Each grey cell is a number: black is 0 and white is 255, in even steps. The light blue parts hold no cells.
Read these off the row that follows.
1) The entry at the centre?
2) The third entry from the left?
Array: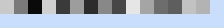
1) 136
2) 10

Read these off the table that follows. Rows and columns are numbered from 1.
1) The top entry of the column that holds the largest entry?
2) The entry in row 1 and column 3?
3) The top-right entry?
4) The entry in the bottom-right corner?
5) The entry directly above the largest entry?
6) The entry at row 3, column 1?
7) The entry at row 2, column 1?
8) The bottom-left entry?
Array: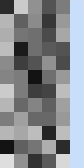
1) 43
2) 145
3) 124
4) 216
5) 19
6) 174
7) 182
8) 222

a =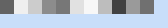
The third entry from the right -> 65
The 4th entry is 140
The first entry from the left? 99

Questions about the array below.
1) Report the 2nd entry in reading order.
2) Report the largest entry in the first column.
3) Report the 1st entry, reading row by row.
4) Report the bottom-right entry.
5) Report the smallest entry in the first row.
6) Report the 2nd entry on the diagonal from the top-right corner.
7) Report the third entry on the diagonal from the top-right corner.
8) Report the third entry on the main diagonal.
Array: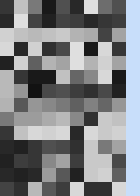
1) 193
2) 216
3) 54
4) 216
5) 25
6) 54
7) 171
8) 185

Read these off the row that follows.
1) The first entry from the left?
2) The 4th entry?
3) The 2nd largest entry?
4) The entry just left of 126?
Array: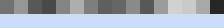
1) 114
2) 73
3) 202
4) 174

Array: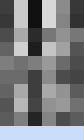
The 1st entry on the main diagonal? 62
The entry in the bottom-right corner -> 92
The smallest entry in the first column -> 56
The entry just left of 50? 132
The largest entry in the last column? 119
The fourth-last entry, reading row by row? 36
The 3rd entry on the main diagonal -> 43
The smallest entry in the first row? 17
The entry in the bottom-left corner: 92
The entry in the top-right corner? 56

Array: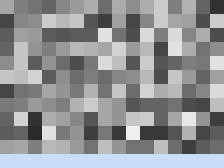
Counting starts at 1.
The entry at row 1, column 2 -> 126
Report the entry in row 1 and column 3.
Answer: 114
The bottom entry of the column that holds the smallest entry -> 126
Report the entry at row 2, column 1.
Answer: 69
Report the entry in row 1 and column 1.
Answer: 166
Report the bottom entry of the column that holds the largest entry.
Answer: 114
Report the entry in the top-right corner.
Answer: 50
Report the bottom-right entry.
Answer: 108
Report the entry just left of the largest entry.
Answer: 56
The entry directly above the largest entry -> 197
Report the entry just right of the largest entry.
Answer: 56
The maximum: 239
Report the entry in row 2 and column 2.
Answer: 134
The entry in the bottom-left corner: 160
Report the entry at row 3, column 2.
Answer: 160
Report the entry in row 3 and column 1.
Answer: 92
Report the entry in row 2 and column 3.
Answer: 141
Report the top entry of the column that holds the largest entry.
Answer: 141
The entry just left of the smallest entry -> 100

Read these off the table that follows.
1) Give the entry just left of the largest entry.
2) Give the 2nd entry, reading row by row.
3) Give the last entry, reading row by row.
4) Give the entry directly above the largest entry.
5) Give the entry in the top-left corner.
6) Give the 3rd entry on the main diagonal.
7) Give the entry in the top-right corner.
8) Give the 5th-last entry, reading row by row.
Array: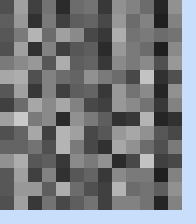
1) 160
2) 160
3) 130
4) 108
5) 80
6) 180
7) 145
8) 130
